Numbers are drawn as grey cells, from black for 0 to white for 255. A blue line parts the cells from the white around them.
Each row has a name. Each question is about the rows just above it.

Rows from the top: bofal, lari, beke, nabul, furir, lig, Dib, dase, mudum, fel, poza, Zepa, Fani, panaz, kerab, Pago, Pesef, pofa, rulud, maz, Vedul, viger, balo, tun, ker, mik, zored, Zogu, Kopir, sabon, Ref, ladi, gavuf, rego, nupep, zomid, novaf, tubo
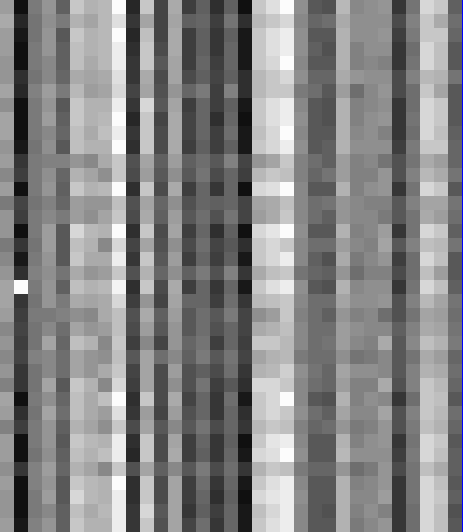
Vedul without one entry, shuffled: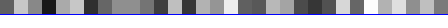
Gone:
[244]
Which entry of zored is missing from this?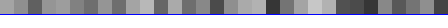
[207]

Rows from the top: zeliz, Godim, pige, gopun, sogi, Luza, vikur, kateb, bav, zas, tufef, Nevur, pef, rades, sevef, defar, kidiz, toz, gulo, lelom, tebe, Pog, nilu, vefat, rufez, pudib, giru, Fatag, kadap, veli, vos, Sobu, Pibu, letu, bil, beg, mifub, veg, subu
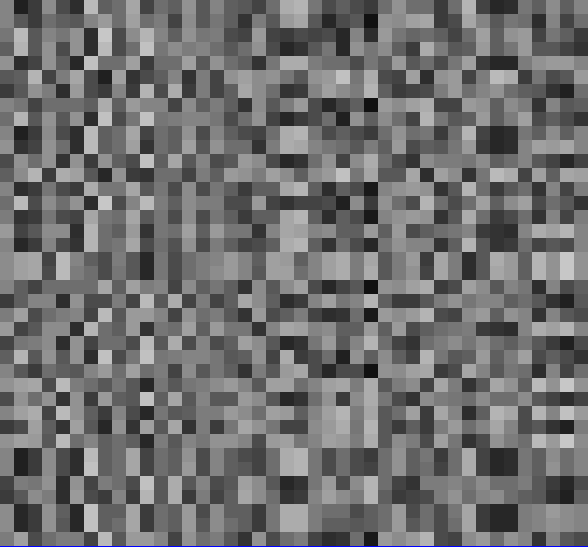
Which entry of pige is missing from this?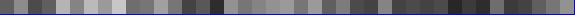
[102]
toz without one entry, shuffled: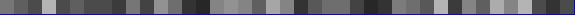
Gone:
[82]

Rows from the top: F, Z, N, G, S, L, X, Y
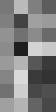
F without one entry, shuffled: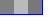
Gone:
[93]
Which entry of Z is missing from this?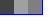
[154]
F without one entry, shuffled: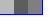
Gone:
[120]
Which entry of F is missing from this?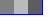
[120]
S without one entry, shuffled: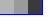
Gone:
[87]
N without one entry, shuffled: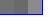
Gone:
[146]

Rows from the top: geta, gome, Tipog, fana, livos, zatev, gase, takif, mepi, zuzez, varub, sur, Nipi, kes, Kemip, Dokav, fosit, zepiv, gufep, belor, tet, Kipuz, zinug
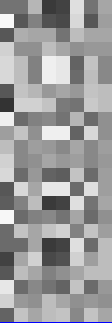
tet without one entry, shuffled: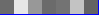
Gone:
[136]
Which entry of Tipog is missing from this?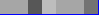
[174]
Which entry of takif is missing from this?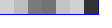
[201]
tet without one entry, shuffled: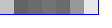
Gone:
[136]
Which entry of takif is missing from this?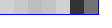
[122]
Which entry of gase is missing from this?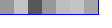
[182]
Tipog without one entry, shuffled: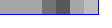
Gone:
[174]

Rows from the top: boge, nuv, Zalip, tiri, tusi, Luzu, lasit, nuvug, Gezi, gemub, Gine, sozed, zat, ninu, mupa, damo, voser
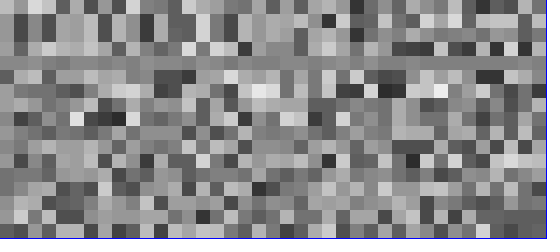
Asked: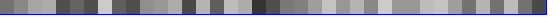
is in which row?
ninu
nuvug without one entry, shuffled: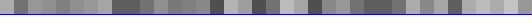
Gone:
[87]
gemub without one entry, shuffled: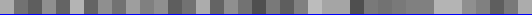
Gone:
[151]
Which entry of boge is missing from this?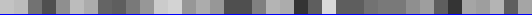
[108]

